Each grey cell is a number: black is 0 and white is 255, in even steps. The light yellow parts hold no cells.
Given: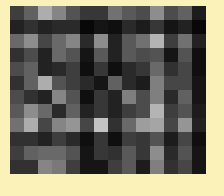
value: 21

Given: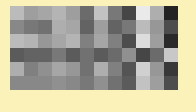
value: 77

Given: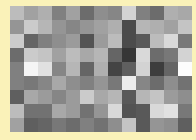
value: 95

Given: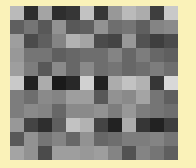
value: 95

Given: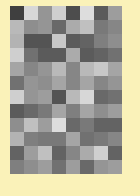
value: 157

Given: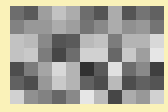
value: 209

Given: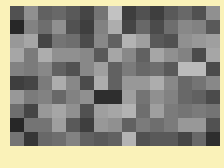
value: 46

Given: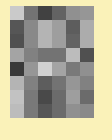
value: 137

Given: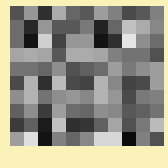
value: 81
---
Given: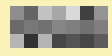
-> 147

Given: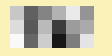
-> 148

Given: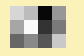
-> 151

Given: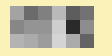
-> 114

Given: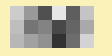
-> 196

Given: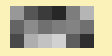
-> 181

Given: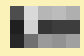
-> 175
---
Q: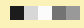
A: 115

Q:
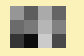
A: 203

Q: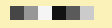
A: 90

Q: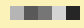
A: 212

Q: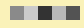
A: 184

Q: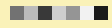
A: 242

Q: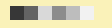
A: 189
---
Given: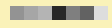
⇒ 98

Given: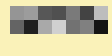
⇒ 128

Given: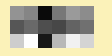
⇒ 241

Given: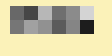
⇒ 133

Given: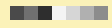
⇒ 176

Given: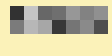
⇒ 138

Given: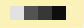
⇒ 55

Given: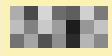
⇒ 181
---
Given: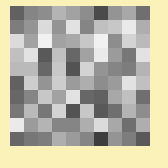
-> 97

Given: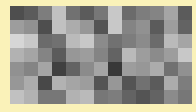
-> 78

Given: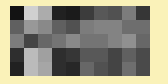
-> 19

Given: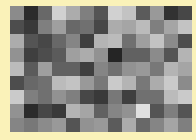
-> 139

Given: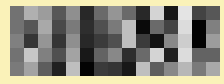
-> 114

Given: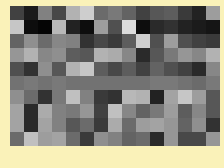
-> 65

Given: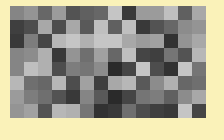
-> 133

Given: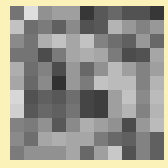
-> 116
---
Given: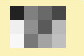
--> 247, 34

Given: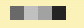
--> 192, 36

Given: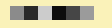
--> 204, 13

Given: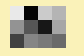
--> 233, 4

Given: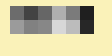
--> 215, 31

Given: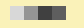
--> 216, 64
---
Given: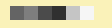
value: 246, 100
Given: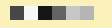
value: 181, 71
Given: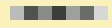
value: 215, 187
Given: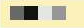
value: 150, 104
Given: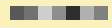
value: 128, 88
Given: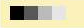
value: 230, 1
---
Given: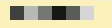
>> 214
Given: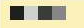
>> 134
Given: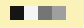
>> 159
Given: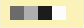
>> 252
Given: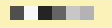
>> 179
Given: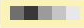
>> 232
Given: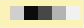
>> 241
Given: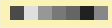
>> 135
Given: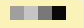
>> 9
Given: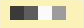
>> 156
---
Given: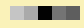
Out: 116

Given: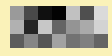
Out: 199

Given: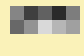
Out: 160

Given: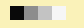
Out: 141

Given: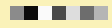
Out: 181

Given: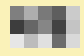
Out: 217
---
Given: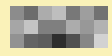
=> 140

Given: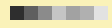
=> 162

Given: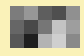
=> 124

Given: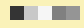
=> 149

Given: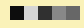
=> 103

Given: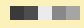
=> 136
